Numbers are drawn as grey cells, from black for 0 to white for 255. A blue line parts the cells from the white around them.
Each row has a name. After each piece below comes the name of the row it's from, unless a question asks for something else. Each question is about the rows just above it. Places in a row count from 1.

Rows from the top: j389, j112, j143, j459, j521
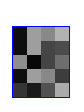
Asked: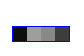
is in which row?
j459
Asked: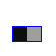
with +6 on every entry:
[ 20 164]
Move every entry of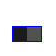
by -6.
[20 76]
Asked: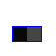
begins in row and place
j143, 2
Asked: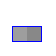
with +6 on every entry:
[164 142]

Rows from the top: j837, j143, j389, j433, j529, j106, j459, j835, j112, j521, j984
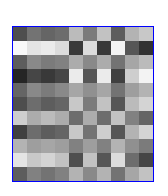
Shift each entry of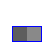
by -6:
[ 87 131]
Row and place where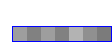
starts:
j112, 4
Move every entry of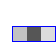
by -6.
[188  80 214]

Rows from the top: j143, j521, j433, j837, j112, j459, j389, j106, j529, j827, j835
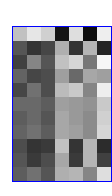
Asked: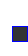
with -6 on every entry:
[46]
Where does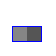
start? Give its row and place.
j433, 2
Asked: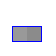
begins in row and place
j389, 5
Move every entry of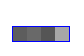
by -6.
[ 87  99  79 161]
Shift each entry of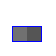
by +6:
[119  91]

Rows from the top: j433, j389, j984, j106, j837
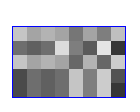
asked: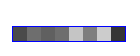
j837
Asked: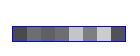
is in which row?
j106

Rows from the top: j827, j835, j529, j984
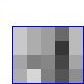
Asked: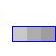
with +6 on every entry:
[206 179 163]
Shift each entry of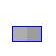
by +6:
[179 163]
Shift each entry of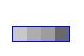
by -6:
[194 167 151  99]

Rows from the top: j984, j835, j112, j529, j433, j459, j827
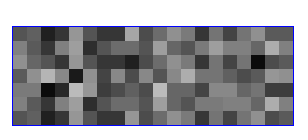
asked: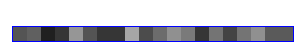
j984
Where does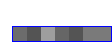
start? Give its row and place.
j459, 9
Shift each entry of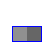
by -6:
[138  96]
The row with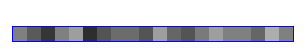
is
j835

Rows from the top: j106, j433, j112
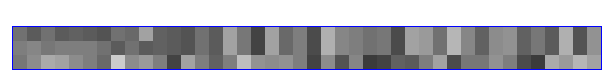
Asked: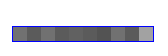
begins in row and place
j433, 7
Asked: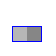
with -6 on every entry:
[176 128]
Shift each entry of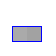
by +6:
[176 168]
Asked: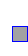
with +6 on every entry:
[168]
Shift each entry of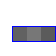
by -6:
[ 91 113  85]
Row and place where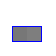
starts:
j433, 3

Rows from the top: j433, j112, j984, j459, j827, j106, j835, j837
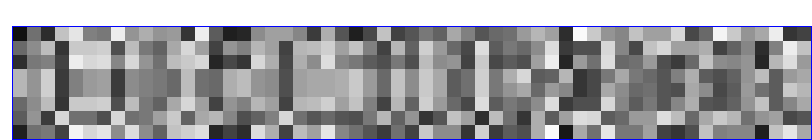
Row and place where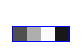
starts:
j837, 37
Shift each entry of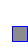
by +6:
[146]
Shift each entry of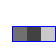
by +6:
[118  72 207]
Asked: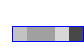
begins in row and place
j433, 45
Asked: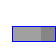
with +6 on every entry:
[166 166 140]

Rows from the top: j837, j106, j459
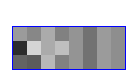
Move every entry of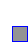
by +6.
[154]
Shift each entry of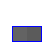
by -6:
[93 85]
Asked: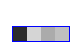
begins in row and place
j106, 1

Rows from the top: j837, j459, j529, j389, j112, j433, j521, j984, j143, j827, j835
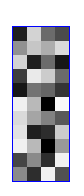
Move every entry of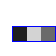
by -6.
[ 25 205 101]
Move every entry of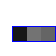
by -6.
[ 17 109  95]
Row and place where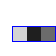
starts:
j529, 1
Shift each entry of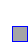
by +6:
[171]
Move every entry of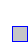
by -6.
[192]
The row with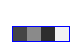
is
j827

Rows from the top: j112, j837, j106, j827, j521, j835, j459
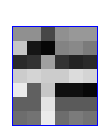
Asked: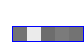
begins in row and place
j459, 2
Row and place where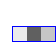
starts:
j521, 1
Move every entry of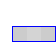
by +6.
[210 218 210]
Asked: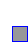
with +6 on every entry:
[158]
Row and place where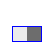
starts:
j459, 3
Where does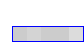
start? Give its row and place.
j827, 1
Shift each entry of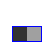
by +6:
[ 56 166]

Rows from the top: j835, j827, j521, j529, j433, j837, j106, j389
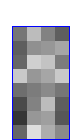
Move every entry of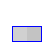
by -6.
[202 189]
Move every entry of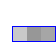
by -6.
[195 145 160]
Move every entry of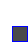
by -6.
[68]
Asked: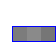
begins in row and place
j433, 2
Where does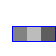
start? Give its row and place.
j837, 2

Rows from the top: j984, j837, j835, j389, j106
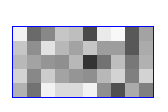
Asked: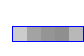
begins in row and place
j389, 3
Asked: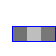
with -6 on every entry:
[108 184 114]
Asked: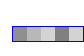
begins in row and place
j389, 6

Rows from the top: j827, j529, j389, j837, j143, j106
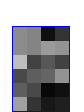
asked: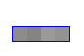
j529
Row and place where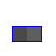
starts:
j837, 1
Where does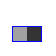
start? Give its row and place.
j106, 1
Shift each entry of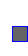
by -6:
[95]
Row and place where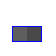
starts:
j143, 1
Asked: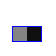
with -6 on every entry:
[126  10]
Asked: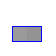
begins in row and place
j529, 3

